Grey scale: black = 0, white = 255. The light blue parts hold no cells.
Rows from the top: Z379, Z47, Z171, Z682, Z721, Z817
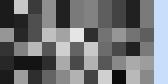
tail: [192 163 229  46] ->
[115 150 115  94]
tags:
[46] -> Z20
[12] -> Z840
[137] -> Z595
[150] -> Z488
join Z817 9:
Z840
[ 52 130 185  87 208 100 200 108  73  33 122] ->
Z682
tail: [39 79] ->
[192 163 229  46 115 150 115  94]

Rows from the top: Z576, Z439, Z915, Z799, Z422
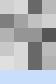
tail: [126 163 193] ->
[208]
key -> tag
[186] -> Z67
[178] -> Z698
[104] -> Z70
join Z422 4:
Z698
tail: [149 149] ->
[85]
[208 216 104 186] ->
Z576
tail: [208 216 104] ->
[186]

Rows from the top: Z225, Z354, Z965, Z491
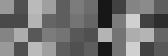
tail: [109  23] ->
[ 65 132 139  94]
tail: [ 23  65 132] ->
[139  94]
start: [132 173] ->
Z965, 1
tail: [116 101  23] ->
[124 208  65  45]
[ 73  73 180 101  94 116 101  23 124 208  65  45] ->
Z354
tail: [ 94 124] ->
[109  23  65 132 139  94]
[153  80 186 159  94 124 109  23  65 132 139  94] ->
Z225

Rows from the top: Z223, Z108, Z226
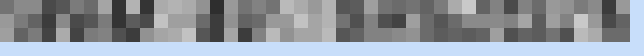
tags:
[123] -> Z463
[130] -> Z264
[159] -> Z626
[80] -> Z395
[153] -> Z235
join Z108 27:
Z264
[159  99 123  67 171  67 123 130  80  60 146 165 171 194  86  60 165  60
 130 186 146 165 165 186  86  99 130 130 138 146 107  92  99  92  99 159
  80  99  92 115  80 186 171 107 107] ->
Z226
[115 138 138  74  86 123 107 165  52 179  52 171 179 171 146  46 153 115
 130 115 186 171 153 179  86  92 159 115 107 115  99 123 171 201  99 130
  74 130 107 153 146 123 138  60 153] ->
Z223

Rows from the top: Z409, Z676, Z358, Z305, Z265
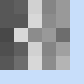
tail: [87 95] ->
[209 133 153]
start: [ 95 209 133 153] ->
Z409, 2
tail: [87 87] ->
[216 140 153]
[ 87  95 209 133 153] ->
Z409
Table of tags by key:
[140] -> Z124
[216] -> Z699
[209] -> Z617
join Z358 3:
Z124
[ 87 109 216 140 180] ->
Z265
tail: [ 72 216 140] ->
[153 109]

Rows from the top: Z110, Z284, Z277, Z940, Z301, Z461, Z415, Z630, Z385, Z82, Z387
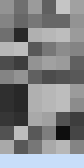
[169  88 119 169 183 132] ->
Z387
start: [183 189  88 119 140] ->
Z940, 1
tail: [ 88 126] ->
[14 69]

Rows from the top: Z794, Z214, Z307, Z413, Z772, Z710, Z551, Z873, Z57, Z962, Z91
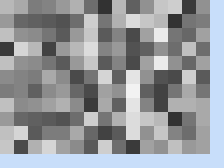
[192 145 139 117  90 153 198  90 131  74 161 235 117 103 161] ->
Z307
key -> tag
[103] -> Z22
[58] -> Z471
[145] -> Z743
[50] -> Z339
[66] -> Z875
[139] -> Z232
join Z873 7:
Z471

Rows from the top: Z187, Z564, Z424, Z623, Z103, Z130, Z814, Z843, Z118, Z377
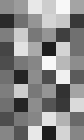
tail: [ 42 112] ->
[149 212 199  56]
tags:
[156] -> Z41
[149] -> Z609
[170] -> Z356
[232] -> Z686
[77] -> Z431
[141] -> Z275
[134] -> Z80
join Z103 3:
Z80

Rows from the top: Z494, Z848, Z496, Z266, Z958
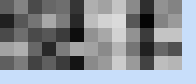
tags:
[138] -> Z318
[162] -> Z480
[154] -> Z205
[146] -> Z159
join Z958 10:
Z205
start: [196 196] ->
Z496, 12
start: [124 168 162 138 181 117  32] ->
Z266, 5
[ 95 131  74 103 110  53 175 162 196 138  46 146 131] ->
Z494
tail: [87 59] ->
[ 13 146 168 210 146  59 196 196]
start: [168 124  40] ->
Z848, 4

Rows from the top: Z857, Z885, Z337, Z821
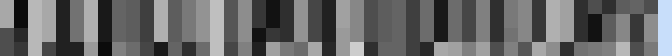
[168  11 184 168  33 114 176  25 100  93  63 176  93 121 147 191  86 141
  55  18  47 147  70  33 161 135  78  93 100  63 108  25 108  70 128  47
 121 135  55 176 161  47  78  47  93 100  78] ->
Z857
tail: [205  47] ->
[100 100  63  40 168 161 128 161  78 128  86 168 141  47 114 121 128 184
  78 121]
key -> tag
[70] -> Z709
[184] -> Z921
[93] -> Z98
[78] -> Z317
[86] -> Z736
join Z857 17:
Z736
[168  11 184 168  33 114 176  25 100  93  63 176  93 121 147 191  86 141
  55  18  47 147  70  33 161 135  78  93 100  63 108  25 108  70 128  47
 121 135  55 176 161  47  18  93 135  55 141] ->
Z885
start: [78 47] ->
Z857, 43
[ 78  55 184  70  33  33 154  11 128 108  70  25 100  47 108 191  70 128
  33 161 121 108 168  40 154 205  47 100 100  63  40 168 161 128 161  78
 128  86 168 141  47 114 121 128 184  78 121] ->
Z821

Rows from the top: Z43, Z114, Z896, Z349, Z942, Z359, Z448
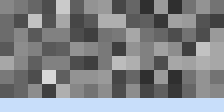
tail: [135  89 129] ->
[129  77  63 115 121 167 115 102  77 115  77 154]
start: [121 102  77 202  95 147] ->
Z43, 2
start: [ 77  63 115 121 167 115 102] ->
Z896, 6
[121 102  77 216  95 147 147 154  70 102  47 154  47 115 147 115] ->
Z359
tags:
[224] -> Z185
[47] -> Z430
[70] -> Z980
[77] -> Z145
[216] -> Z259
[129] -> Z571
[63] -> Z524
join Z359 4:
Z259
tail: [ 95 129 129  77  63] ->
[121 188 175 129  77 167 161 175 167]
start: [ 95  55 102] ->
Z448, 12

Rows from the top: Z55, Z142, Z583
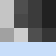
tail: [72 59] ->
[33]
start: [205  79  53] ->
Z583, 2
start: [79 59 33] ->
Z55, 2
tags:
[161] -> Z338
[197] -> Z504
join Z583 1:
Z338
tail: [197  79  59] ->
[33]
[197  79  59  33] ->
Z55

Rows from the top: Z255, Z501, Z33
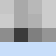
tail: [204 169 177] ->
[204]
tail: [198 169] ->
[184 204]
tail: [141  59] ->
[127 149]

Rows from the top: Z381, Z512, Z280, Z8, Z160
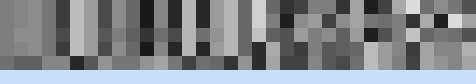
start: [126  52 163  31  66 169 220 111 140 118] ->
Z381, 24
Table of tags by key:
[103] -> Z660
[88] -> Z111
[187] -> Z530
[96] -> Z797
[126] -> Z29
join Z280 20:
Z797
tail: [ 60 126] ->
[ 88  96 103 187 155 133  60 163 133 133 175]
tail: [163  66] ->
[ 66 133  88  74 111 187 155 126  66 163 147 133 163]
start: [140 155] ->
Z512, 22

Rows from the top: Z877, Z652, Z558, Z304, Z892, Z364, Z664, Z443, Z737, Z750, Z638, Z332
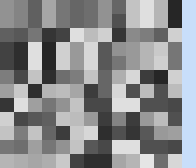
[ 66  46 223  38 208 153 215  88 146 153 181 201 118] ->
Z304
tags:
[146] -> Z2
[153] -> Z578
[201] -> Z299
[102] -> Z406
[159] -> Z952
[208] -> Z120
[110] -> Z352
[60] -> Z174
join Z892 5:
Z120
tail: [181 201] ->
[118]
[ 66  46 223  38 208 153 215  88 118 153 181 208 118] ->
Z892

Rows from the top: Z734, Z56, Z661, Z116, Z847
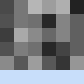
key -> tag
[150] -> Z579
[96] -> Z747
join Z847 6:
Z579
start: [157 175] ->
Z734, 4
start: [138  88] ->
Z847, 1
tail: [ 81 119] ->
[112  40 132  96]
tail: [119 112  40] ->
[132  96]
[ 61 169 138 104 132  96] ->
Z661
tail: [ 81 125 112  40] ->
[68 96]

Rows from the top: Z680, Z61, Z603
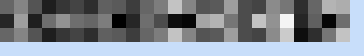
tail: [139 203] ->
[ 14  46 118 195]
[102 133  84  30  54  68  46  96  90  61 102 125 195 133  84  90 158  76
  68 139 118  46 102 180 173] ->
Z680
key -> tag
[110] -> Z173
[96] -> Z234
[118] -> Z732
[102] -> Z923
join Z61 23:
Z234
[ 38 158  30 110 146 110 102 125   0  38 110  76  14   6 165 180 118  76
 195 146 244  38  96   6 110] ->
Z61

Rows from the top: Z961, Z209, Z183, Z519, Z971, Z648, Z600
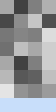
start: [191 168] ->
Z519, 2
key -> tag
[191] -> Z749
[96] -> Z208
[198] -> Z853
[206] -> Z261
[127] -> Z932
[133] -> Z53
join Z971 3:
Z932

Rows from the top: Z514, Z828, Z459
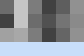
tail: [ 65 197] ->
[108  81 116 138]
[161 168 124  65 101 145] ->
Z459
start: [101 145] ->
Z459, 5
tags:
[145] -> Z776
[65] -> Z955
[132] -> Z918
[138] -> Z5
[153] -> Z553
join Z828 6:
Z5
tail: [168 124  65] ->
[101 145]
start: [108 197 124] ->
Z514, 1
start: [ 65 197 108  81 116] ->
Z828, 1

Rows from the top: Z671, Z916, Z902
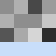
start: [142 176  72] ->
Z671, 1
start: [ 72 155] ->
Z671, 3
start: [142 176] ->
Z671, 1

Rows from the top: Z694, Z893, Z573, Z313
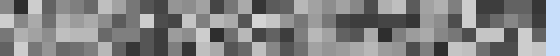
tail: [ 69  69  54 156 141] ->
[ 77 205  77 105 135 112  61]
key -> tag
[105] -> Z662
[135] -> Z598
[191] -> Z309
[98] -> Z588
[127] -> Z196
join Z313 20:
Z598

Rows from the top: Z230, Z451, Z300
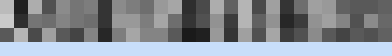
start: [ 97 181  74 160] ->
Z230, 17
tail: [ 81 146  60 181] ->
[ 97 146  39  60 146 160 132  81 139 104]
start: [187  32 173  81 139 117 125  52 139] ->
Z230, 1
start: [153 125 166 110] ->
Z451, 10

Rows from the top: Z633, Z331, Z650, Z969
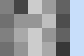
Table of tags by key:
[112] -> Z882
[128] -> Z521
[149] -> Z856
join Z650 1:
Z521
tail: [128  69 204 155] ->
[98]
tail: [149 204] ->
[169  55]
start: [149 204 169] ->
Z969, 2
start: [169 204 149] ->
Z650, 2

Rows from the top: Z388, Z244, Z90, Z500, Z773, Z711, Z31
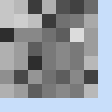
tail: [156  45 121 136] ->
[121 184]
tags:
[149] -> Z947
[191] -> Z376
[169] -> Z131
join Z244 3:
Z376
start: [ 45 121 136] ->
Z773, 3
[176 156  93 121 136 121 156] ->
Z500

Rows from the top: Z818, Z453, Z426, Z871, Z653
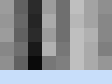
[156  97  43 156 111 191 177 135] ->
Z426
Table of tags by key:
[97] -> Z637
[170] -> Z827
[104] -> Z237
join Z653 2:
Z637

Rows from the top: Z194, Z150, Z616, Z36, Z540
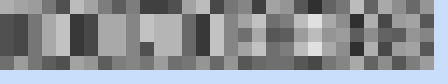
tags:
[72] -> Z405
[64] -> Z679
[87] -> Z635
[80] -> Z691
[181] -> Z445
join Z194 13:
Z691
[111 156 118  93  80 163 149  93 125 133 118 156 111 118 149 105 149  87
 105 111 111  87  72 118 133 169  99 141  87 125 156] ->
Z540
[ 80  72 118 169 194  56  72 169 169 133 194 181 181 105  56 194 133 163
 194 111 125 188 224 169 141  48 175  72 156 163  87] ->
Z150
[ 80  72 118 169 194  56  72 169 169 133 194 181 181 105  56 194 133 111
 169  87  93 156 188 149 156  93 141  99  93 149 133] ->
Z616
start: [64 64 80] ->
Z194, 11

